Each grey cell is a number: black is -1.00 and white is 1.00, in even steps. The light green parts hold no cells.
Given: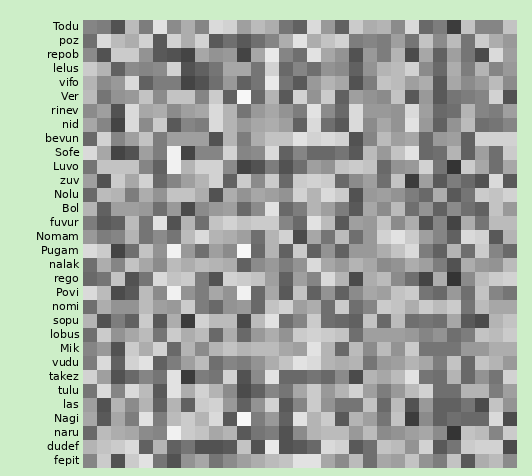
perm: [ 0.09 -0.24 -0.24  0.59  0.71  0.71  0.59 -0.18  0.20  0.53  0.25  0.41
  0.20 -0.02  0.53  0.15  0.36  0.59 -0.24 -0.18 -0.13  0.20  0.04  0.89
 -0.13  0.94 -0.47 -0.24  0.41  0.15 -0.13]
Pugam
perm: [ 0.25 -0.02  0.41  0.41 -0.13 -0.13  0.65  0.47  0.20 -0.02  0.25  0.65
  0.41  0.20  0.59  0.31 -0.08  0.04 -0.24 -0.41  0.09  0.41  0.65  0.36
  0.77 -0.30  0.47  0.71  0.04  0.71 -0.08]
tulu
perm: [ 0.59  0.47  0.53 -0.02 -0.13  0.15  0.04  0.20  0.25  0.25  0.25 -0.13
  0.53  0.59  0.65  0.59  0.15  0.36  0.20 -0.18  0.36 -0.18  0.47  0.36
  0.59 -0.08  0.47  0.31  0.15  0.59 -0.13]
lobus

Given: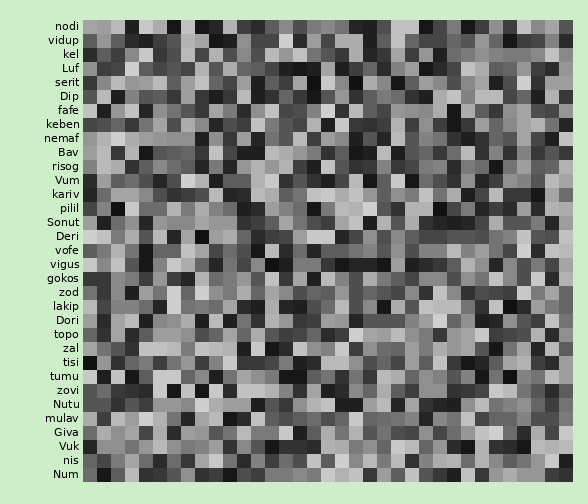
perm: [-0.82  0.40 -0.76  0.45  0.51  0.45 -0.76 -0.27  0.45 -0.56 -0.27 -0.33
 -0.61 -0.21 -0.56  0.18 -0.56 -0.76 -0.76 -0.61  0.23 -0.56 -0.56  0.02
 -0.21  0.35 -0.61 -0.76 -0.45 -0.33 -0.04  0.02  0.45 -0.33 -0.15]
Dip
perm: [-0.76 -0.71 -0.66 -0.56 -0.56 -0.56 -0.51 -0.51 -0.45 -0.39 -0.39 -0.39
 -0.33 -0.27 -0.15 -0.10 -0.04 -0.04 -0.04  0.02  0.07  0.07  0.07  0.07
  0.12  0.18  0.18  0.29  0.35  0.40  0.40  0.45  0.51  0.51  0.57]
gokos
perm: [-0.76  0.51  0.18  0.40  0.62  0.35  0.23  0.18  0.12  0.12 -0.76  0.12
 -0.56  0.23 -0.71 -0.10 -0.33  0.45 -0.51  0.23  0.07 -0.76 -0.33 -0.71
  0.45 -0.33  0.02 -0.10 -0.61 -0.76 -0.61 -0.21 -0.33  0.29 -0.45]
nemaf
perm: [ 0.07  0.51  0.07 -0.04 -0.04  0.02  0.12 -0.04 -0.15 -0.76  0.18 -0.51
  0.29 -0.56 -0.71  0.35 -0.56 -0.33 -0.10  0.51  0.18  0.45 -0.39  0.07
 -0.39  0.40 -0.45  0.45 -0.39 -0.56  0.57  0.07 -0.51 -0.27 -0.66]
kel
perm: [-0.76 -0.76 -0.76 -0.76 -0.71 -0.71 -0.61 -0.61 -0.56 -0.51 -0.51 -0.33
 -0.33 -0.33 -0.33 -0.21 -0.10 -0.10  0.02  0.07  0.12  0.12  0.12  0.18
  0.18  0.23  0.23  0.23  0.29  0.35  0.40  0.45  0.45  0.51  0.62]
Nutu
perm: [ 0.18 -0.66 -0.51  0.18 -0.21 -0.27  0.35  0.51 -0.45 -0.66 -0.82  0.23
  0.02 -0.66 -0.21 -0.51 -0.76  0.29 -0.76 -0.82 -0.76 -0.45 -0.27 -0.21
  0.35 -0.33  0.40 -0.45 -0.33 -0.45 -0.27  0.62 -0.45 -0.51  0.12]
Luf

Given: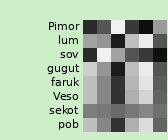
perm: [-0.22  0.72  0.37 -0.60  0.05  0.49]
pob
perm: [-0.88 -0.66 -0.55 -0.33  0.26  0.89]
sov
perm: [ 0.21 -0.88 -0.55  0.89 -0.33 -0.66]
Pimor
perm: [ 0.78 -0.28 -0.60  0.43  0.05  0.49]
faruk
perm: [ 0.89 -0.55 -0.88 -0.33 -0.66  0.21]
Pimor

